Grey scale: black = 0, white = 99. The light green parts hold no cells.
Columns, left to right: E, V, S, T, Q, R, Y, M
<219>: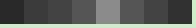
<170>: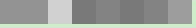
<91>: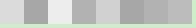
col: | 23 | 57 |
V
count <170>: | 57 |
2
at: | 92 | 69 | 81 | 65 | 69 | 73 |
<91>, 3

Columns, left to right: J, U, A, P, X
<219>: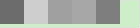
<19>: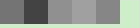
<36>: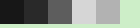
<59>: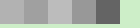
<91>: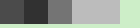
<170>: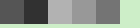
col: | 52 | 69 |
X
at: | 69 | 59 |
<170>, 3
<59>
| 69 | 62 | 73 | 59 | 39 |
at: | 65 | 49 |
<219>, 4

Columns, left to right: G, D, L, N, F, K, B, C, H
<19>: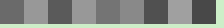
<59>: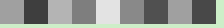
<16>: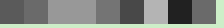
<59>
| 62 | 24 | 70 | 49 | 88 | 53 | 31 | 62 | 28 |
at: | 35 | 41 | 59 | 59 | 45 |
<16>, 1
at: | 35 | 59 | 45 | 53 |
<19>, 3
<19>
| 41 | 59 | 35 | 59 | 45 | 53 | 31 | 62 | 28 |

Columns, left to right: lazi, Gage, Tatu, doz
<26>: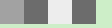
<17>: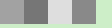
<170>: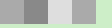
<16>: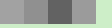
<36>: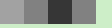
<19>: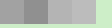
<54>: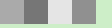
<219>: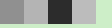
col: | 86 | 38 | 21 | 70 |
Tatu
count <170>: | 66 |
2
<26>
| 63 | 42 | 92 | 42 |
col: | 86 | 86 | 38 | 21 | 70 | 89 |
Tatu
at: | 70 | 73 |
<19>, 3
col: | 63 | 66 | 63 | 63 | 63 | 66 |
lazi
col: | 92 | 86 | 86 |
Tatu

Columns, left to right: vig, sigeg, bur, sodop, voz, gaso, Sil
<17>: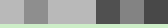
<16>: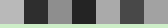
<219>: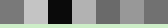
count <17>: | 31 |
1
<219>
| 47 | 76 |  4 | 69 | 41 | 59 | 44 |
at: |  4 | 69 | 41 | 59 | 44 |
<219>, 3
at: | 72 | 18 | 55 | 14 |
<16>, 1

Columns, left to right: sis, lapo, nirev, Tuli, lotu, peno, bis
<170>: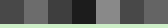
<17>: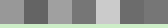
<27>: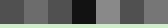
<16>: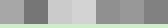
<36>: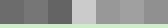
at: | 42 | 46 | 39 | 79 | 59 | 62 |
<36>, 1
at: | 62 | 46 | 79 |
<17>, 3
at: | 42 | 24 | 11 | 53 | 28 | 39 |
<170>, 2

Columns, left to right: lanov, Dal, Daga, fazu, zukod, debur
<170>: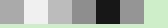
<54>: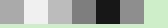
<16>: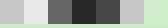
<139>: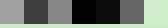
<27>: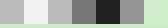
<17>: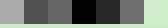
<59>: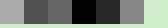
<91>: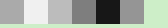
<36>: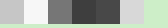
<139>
| 62 | 24 | 52 |  1 |  5 | 39 |
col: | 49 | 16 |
fazu
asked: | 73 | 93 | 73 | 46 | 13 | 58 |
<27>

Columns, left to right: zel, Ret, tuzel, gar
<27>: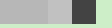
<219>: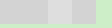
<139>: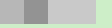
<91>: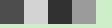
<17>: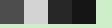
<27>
| 71 | 71 | 75 | 26 |
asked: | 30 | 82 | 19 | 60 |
<91>
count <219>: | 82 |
3
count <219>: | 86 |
1
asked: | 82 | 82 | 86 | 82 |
<219>
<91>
| 30 | 82 | 19 | 60 |
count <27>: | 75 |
1

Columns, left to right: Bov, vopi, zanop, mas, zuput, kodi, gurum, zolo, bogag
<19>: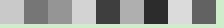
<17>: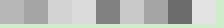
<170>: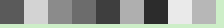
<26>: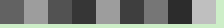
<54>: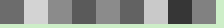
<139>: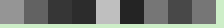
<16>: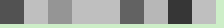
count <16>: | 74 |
4
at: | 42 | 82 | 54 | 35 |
<54>, 1

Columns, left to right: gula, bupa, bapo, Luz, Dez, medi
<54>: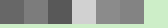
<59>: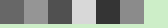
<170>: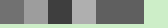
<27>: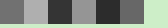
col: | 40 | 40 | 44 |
gula
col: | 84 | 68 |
Luz
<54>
| 40 | 48 | 34 | 81 | 54 | 51 |

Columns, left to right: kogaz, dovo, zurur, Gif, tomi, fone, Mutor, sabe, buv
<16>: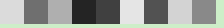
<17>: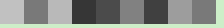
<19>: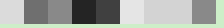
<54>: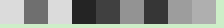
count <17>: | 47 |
2
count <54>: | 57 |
1

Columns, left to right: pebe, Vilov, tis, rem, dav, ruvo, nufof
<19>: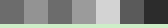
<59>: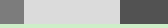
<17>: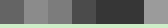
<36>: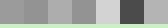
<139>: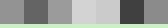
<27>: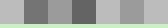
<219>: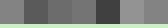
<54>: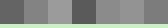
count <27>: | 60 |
2
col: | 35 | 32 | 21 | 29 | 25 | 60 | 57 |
ruvo
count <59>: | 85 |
4
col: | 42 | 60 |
tis
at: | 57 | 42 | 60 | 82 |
<19>, 2
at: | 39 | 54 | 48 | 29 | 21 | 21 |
<17>, 1
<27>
| 73 | 45 | 60 | 39 | 73 | 60 | 73 |

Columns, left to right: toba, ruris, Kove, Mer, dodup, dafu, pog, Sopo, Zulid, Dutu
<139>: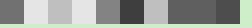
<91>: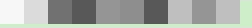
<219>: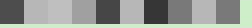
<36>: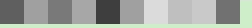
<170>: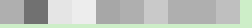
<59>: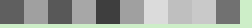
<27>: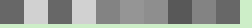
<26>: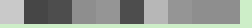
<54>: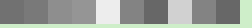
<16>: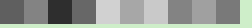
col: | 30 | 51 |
dafu
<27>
| 40 | 81 | 40 | 81 | 51 | 58 | 55 | 34 | 51 | 40 |

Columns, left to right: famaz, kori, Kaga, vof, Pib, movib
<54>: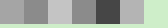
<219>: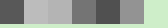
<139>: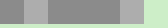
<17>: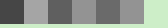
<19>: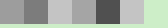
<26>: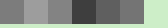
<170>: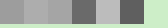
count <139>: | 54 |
4
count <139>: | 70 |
0

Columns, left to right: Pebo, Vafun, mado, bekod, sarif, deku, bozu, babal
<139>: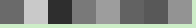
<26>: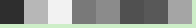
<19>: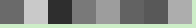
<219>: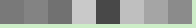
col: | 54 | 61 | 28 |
sarif
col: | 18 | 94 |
mado

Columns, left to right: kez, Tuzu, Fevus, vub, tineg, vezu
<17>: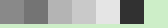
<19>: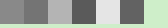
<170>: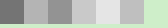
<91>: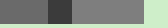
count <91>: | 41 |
2
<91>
| 41 | 41 | 23 | 49 | 49 | 49 |

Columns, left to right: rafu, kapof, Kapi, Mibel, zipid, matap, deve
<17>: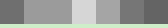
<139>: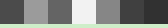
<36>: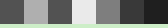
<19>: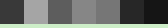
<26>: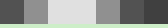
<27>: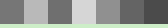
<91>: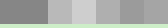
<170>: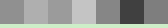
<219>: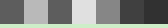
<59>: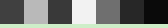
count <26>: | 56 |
2
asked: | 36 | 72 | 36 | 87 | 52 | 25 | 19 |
<219>

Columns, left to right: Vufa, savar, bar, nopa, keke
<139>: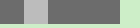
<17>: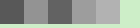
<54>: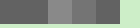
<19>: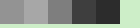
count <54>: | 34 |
0
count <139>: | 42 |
4
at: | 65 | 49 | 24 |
<19>, 2

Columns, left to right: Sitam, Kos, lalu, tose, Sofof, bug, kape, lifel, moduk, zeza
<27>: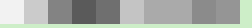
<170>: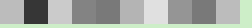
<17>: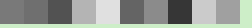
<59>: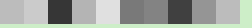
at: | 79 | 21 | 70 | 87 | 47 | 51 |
<59>, 2
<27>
| 94 | 79 | 51 | 35 | 43 | 76 | 66 | 66 | 54 | 58 |
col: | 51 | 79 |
lalu
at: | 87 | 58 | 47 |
<170>, 7

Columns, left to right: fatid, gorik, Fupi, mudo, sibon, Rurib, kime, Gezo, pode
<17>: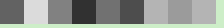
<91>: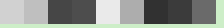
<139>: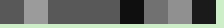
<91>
| 81 | 74 | 27 | 30 | 91 | 67 | 19 | 23 | 41 |
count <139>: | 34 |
4
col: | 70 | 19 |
kime
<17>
| 38 | 85 | 50 | 19 | 44 | 30 | 70 | 60 | 70 |

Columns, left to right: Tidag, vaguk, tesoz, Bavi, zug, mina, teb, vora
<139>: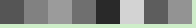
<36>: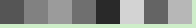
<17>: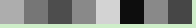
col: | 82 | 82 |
mina
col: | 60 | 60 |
tesoz
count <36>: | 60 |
1

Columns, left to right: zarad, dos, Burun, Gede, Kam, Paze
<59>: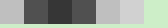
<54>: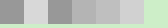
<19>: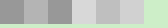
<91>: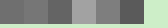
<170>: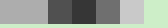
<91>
| 43 | 46 | 39 | 63 | 49 | 35 |
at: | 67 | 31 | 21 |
<170>, 2
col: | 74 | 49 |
Kam
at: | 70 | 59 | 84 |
<19>, 2
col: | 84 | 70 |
dos
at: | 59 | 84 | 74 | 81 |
<19>, 3
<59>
| 74 | 31 | 21 | 31 | 74 | 81 |

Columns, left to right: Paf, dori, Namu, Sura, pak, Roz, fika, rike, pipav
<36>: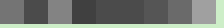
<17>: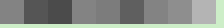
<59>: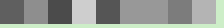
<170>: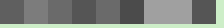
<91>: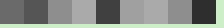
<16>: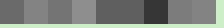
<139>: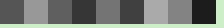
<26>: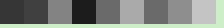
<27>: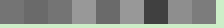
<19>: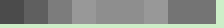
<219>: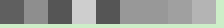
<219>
| 37 | 55 | 33 | 80 | 33 | 59 | 59 | 62 | 70 |
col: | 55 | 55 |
rike
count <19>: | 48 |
1
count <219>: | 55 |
1
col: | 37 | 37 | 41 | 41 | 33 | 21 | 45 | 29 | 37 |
Paf

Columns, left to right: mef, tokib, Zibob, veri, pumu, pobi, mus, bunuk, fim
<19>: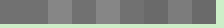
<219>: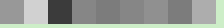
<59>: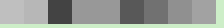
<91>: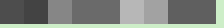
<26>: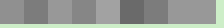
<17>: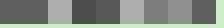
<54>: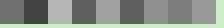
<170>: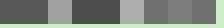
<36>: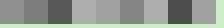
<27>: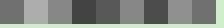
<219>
| 59 | 81 | 23 | 52 | 48 | 52 | 56 | 48 | 67 |
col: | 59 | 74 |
mef
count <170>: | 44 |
2
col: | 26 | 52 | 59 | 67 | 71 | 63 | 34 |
Zibob
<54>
| 44 | 26 | 71 | 37 | 63 | 37 | 56 | 48 | 59 |
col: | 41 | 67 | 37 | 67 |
pobi

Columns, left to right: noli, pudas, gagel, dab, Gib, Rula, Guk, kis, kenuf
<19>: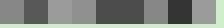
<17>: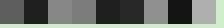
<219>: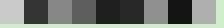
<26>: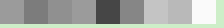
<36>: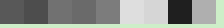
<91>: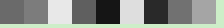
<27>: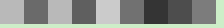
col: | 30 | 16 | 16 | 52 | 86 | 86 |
Rula
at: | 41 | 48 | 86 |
<36>, 4

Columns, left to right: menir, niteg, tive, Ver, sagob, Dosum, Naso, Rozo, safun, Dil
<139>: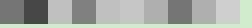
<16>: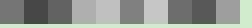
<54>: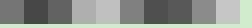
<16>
| 46 | 27 | 38 | 68 | 74 | 50 | 77 | 42 | 34 | 61 |
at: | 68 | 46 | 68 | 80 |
<139>, 7
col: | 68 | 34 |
safun
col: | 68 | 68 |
Ver
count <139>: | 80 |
1
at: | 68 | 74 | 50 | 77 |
<16>, 4

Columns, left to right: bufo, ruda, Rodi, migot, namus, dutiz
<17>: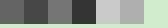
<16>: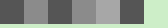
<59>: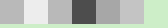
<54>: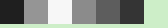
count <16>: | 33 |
3
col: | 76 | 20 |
dutiz
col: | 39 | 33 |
bufo
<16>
| 33 | 54 | 33 | 54 | 65 | 33 |
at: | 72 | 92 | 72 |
<59>, 1

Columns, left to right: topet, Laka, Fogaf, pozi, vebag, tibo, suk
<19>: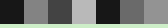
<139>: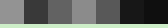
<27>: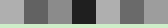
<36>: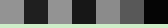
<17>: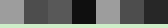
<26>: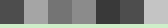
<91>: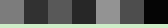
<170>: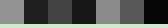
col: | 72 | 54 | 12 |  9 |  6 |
pozi
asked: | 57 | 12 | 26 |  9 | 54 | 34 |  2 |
<170>
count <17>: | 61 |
2

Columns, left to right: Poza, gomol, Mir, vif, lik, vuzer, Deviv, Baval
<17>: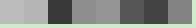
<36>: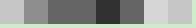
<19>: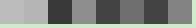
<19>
| 73 | 70 | 22 | 55 | 26 | 43 | 26 | 51 |
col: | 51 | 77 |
Baval
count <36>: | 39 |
3
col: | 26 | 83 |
Deviv
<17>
| 73 | 70 | 22 | 55 | 58 | 33 | 26 | 51 |

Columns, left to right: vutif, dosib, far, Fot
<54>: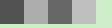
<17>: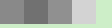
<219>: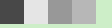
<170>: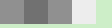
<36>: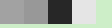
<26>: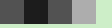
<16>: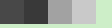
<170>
| 56 | 44 | 56 | 92 |
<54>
| 32 | 67 | 40 | 74 |
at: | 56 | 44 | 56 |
<170>, 1
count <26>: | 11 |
1
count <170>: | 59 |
0

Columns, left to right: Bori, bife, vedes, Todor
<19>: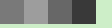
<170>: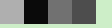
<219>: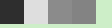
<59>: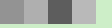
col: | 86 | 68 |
bife
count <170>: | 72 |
0

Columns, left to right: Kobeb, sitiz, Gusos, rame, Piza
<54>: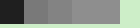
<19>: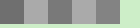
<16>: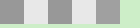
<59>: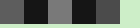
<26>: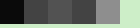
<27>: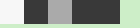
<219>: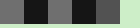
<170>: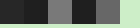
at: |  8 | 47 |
<59>, 2
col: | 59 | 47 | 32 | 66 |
Gusos
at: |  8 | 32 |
<219>, 4
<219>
| 43 |  8 | 43 |  8 | 32 |
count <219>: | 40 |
0
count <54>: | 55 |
2

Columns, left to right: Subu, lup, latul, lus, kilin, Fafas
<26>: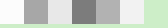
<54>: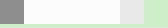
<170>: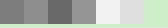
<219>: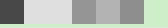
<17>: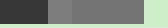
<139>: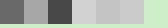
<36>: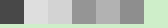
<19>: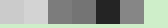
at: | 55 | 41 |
<170>, 2
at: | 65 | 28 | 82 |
<139>, 2
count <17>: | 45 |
3
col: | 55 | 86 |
lup
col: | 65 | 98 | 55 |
lup
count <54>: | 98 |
4
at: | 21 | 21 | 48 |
<17>, 1

